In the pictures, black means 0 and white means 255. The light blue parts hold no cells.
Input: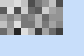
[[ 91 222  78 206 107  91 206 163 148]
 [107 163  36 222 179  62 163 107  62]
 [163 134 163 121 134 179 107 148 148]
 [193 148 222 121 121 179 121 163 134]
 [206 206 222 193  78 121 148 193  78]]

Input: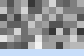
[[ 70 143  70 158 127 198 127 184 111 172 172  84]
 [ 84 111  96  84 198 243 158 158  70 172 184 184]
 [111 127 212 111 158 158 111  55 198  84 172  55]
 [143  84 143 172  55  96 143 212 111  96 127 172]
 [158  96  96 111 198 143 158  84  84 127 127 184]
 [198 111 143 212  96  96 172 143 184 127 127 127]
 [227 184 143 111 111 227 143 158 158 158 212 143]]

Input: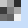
[[ 59 127 170]
 [111  99 241]
 [197 156  44]]

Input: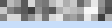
[[ 89 187 161  89 216 131 119 187 216 174 200 105 161 231 147  89]
 [131 216 216 105 147 200 119 216 231 147 161 131 231 174  63 174]
 [200 131 105  89  63 147 105  89 174 200 187 174 247 247 131  76]]

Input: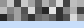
[[ 39 107 161  94  51 107 121  94  51  82 217 149]
 [149 201  66 201 161  94 176 133 217  66 189 176]
 [189 133 161  82 217  82  39 229  51 133 176  66]]

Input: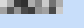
[[161  86 147  74  61 147 161  74 202]
 [217 173  61  48 173 131 202 115 173]]
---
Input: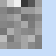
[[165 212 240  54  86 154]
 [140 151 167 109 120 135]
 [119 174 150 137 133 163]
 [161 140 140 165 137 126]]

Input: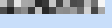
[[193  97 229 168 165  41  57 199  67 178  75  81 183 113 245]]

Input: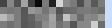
[[ 68 135  80 163  63   8 122  33 214 138 122  78 130  89 123]
 [186 156 124  89  99 126 129 165  98 194 144 107 136 133 157]]

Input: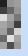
[[ 33 149 158]
 [221 161 119]
 [158  98 211]
 [162  79 152]]

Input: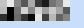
[[195 233 136  87 170  57  27 115 137 232]
 [ 47   3 107  53  10 230  65 184 100 132]]

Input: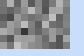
[[118 176 100 155  90 134  89 122 179 137]
 [ 93  75 153 128 113 122 134 191  98 128]
 [170 155 125  54 123 101 126 154 133 117]
 [158 119 194 164 143 135 115  97  86 125]]
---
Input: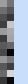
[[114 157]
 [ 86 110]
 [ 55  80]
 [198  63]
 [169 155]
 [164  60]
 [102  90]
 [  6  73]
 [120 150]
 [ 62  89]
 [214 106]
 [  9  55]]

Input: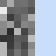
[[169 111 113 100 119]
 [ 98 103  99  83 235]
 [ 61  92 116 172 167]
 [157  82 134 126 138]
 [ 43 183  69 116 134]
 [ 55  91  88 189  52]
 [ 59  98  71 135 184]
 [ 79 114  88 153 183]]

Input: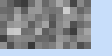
[[ 96  72  59 108 152 104 129 168 138  70 136 102 125]
 [104 146  93 151 153 123 116 122 205 143 102 124 108]
 [111 168 131 144 117 132  96 129 148 148 128 157 129]
 [148 157 148  96 132 163  84 136 155  81 106 124 103]
 [198 203 111 115 172  95 115 134  95  61 135 163 118]
 [121 137 132 131 104 106  91 151 141 114 146 148  64]
 [ 82 128 118  57 130 116 127 160 107 138  79 103 144]]

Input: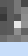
[[ 91 119  71  89]
 [ 91 119 134  70]
 [ 91  84 141  56]
 [ 91 231 147  88]
 [ 91 142  97  88]
 [122 119 134 108]]

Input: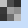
[[ 76  45 192]
 [158 143  57]
 [110 185  51]]

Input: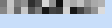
[[198 126 145  47  76 213 144  17 191 170 193 145 169 177 119]
 [194 105 199  84 122  21  66  59 210  22  68 108 146 219 135]]
